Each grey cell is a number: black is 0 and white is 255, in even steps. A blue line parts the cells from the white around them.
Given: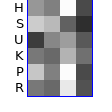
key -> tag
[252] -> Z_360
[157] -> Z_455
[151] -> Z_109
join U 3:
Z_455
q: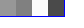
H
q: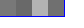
K
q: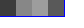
U
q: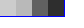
S

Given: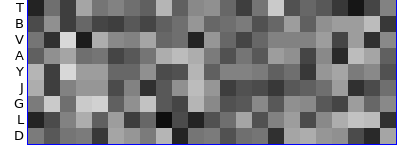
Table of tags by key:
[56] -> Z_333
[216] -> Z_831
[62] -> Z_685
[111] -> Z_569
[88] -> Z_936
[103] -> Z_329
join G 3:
Z_569
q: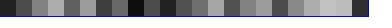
L

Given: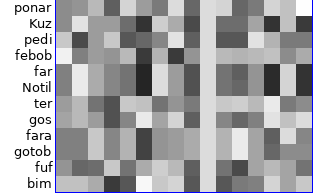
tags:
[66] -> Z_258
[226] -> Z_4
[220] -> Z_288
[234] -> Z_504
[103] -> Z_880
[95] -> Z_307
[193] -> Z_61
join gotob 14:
Z_880
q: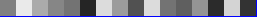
far
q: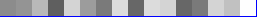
ponar
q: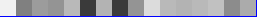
febob

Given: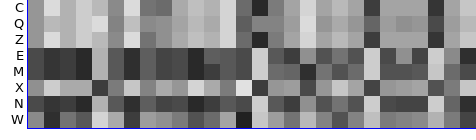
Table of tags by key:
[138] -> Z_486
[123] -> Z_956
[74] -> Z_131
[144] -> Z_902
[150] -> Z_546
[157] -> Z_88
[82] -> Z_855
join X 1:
Z_902
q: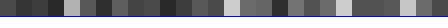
M

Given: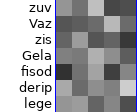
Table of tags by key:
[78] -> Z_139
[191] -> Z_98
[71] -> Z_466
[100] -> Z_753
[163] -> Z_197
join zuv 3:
Z_98
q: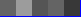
zis
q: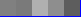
Gela
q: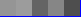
lege

